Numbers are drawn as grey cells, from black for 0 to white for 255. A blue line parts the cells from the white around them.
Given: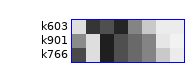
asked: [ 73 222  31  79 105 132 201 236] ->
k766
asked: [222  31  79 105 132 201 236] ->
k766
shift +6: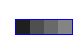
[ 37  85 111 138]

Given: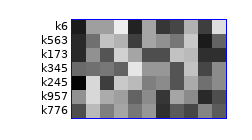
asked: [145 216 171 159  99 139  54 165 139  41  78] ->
k957
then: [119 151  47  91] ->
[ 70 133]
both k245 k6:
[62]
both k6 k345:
[70]

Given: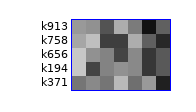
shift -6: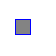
[125]
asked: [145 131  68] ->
k656

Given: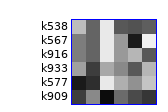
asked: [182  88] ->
k916
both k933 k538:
[88]
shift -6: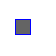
[94]
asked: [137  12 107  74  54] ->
k909
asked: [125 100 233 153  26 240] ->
k567
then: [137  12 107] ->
[74 54]

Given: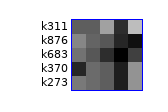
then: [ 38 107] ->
[94 30]
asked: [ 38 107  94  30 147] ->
k370
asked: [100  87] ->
k876
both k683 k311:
[45]

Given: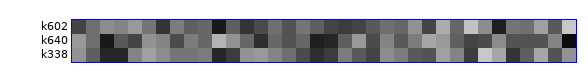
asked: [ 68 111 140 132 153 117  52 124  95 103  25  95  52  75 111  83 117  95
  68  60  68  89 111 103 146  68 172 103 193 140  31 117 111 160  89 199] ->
k602
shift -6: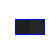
[25 32]
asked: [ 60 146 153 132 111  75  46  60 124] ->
k338
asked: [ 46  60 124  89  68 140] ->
k338
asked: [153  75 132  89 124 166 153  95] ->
k640
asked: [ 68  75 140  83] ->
k640

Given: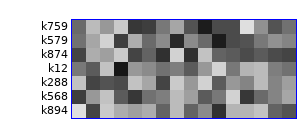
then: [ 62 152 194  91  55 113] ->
[126 187]
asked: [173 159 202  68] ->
k874
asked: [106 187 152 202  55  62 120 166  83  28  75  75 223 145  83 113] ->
k759
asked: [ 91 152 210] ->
k12
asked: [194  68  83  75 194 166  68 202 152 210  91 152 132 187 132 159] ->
k288
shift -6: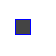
[62]
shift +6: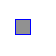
[151]

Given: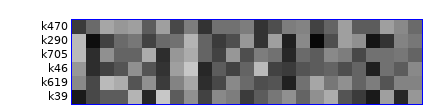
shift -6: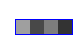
[153  66 119  45]
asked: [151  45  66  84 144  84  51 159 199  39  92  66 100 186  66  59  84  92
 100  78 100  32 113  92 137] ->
k46
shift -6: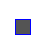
[78]
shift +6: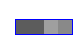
[ 98  98 165 143]

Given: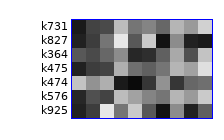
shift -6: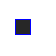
[33]
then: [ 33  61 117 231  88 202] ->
[ 18 140]

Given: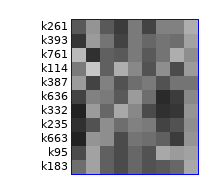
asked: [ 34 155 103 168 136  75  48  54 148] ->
k332
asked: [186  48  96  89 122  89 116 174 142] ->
k761
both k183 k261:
[89]
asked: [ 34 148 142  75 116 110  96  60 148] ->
k663
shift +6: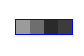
[161 116  48  66]
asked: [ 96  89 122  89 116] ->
k761

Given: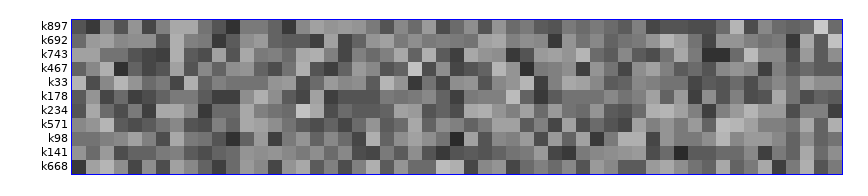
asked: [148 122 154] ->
k571
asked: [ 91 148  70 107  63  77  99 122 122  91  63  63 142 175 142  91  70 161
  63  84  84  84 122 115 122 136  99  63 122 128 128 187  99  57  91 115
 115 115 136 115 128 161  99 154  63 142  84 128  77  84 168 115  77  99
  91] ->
k178
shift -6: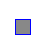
[130]

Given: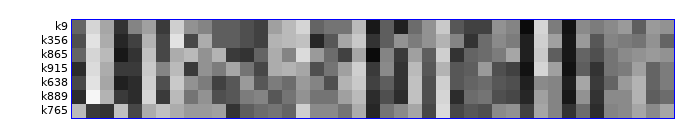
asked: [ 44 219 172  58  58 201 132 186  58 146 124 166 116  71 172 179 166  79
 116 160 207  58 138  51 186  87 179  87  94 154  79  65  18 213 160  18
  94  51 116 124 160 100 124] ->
k915
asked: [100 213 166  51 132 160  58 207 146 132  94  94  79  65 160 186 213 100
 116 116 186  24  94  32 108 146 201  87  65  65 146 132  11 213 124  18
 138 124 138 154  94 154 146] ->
k9
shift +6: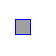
[166]
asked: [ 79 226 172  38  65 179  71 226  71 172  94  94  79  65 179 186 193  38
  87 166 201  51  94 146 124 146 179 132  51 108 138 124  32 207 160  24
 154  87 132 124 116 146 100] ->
k356
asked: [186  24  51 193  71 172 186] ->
k865
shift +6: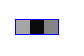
[172  17 138]

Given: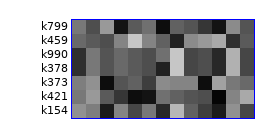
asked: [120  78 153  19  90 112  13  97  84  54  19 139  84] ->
k799
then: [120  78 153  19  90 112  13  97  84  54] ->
[ 19 139]
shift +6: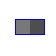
[126  84]
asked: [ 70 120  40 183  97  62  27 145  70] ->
k154
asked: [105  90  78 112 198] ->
k990

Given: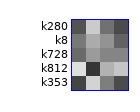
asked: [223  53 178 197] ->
k812

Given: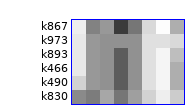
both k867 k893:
[152]
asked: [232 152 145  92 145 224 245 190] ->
k893
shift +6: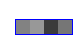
[136 158  65 124]
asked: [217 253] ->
k867
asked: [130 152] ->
k867
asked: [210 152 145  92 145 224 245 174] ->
k490

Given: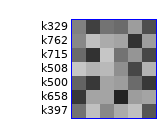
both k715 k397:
[115]
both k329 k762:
[157]
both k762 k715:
[50]
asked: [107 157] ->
k329
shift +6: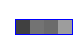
[ 70 121 113 163]
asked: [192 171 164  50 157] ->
k762
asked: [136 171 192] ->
k397

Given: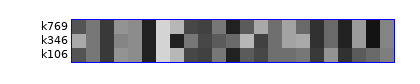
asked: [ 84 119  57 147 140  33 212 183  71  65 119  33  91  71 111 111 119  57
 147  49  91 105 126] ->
k106
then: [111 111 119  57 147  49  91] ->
[105 126]
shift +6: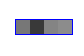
[125  63 138 146]
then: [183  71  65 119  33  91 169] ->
[111 163]
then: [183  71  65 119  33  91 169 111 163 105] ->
[ 49 105]

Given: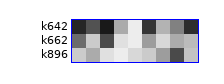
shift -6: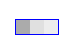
[165 218 231]
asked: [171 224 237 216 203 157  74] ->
k896
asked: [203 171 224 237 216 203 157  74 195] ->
k896
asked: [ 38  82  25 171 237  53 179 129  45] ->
k642
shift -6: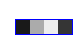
[ 19 165 231  47]
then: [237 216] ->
[203 157]
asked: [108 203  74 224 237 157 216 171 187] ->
k662

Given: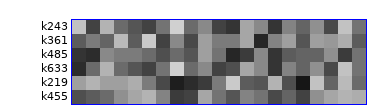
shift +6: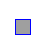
[165]
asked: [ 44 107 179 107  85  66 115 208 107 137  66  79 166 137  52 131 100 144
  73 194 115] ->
k633
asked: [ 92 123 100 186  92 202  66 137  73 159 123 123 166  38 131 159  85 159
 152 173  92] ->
k361

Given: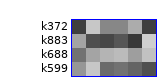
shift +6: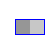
[156 205]
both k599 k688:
[114]

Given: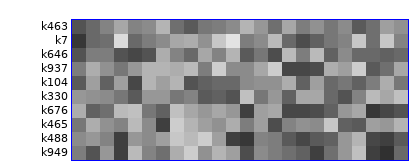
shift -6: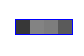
[ 49 125 119  84]
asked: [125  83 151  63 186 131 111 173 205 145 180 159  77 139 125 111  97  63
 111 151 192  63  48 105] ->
k949
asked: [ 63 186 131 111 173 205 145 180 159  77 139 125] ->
k949
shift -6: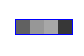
[ 91 145 161  49]
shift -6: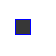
[49]

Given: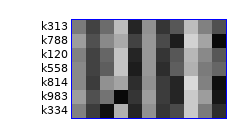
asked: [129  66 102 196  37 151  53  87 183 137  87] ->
k120
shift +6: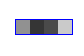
[151  59  80 208]
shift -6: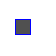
[74]

